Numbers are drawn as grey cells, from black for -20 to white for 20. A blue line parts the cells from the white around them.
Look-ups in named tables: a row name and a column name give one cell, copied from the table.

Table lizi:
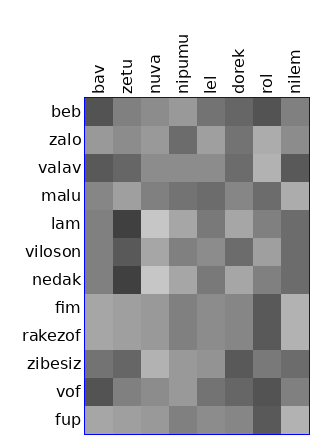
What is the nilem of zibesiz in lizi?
-3
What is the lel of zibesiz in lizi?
3
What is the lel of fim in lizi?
2
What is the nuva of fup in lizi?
4
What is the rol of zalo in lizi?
7
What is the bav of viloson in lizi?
0
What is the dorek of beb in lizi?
-4
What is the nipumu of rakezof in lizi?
0
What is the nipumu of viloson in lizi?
0
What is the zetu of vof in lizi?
0
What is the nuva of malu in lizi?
0
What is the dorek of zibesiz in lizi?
-6
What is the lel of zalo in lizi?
5
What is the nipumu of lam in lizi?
6
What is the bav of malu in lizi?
1
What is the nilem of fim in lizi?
8

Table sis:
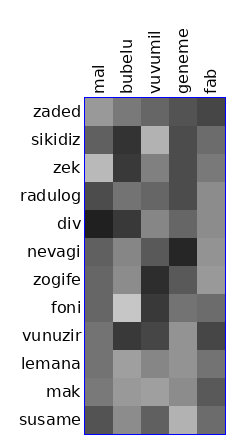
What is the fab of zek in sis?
-1
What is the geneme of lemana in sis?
3
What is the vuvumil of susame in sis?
-5
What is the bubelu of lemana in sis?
5
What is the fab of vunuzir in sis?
-9
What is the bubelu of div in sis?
-11
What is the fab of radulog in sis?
2
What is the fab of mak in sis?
-6

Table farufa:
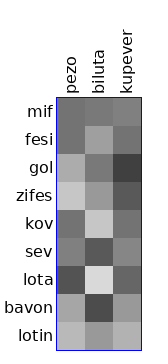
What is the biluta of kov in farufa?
11
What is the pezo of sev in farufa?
0
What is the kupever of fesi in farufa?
-2
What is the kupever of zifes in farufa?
-6
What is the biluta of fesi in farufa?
5
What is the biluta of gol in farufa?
-1
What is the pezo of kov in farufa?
-2
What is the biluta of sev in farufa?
-6
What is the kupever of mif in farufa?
0
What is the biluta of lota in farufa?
14
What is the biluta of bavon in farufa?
-8
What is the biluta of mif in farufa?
-1
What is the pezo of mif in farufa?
-2
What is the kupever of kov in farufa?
-2
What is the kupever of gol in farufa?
-10
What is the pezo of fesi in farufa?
-2
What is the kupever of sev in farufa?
1
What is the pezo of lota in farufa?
-7
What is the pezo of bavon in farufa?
6
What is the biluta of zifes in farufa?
4

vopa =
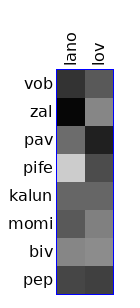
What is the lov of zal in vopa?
1
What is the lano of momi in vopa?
-6
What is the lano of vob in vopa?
-12
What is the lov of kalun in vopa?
-4
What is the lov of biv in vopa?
2
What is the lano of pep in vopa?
-9
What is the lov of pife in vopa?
-8
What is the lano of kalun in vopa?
-4
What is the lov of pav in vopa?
-15
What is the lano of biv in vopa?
1
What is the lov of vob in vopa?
-6
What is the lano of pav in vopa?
-3
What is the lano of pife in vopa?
12
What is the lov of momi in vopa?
0
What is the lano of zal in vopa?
-19
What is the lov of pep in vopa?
-10
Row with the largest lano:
pife

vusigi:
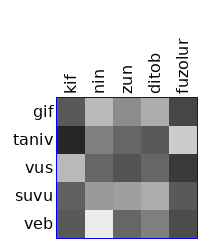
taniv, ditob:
-6
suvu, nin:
4
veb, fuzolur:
-8
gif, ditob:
7
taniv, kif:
-14
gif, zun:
2
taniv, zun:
-4
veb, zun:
-4
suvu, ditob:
7
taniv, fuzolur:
12
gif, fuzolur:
-9
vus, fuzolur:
-11
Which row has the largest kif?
vus

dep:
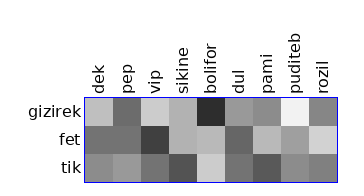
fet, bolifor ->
9
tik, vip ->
-2
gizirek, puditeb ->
18
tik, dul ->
-2
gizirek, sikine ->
8
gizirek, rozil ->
1
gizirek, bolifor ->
-13
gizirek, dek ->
10
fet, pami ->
9
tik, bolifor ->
12
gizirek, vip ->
12
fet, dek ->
-2
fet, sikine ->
8
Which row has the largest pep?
tik

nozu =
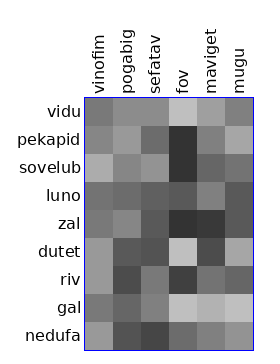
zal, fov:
-12
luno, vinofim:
-2
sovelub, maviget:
-4
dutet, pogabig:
-6
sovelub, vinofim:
7
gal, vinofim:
-1
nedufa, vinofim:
4
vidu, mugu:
0
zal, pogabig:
1
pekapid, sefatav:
-3
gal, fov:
10
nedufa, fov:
-3
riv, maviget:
-2

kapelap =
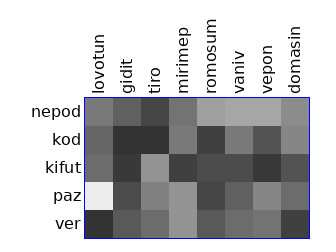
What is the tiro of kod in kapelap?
-12
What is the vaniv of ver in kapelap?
-3
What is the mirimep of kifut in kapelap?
-10
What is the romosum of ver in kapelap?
-6
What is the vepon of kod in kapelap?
-7
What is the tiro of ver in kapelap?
-3
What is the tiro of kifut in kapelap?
3
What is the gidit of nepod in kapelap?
-5
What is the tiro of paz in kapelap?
0
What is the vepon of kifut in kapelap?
-11
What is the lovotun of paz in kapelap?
17
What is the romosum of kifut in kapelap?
-8
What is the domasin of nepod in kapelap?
2
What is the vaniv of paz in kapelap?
-5
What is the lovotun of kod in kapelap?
-4
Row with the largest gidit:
nepod

